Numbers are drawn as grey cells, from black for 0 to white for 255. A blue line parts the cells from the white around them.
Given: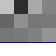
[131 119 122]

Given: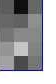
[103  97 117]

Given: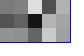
[178 179 101]

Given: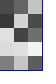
[196 212 224]

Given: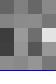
[137 140 154  63]

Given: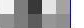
[163 150]
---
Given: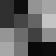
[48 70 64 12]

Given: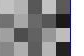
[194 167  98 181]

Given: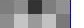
[125 196]

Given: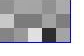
[144 123 224]

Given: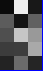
[ 11  20 153]

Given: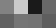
[130 117]

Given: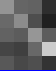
[148 140 150 204]

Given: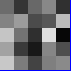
[108 156  47 134 138]

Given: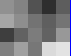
[145 142 124 218]
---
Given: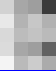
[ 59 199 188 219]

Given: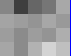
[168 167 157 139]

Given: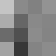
[147 137  80 163]

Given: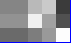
[ 59 161 125]

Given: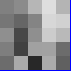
[180 215 143  65 108]

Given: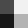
[241  23]
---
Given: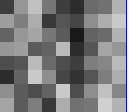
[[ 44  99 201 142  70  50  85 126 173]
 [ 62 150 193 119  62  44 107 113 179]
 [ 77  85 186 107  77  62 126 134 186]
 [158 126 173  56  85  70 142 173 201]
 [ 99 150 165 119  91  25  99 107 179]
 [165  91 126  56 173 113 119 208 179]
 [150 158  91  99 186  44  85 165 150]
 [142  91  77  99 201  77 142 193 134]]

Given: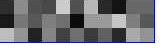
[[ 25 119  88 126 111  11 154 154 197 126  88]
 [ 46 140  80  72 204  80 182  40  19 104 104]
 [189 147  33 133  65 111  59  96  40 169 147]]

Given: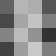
[[ 65 158 201 126]
 [ 72 165 195 126]
 [ 99 181 173  85]
 [132 188 146  50]]

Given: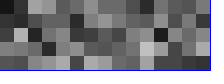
[[ 21  51 162 148  90 106 142 106 106  78  43 114  90  84 121]
 [ 84  78 134 148 170  70 170 155 106  98 162  70  70  57  51]
 [127 121 106  43 127 142  90  84  98 114 192 155  70 114 170]
 [ 51  43  78  98  98  43 127 148 121  98  90 142  78 121  57]
 [ 63 178  36 114 134  57  63  90  70 127 142  28 134 106 134]]

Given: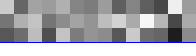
[[117 176 195 117 140 163 148 189 210 170 247 182  72 170]
 [ 87 109 189  79 195 124 148 140  87 202 109 102  29 140]
 [202 102 163 156 176 132 124 156  95 132  95  72 239 156]]

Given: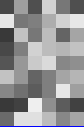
[[ 57  65 239 143  92  65]
 [106 224 224 188 135 165]
 [ 72 127 210 188 181 194]
 [ 85 151 202 218 135 143]
 [231 119 127 173 210 231]
 [ 57 194 119 188 100 165]
 [194 151 100 127 165 181]
 [135 112  92 127 231 159]
 [ 72 159  79 210 119  79]]

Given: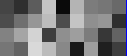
[[118  99 217 188 136  25 158  31  62]
 [130 165 211  62 143 158 124  55  99]
 [ 76 111 150 188  76 196 143 150  47]
 [ 69  47  92 196  10 180 124 118 105]]

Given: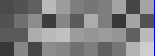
[[ 90  90 172 186 192 156 149 156 149  96 186]
 [ 82 112 141  61 134  90 172 126  55 164  82]
 [ 75  82  96 186 156 126 118 126 164  69 164]
 [ 55 134  69 141 134 112 126  96 118 178 206]]
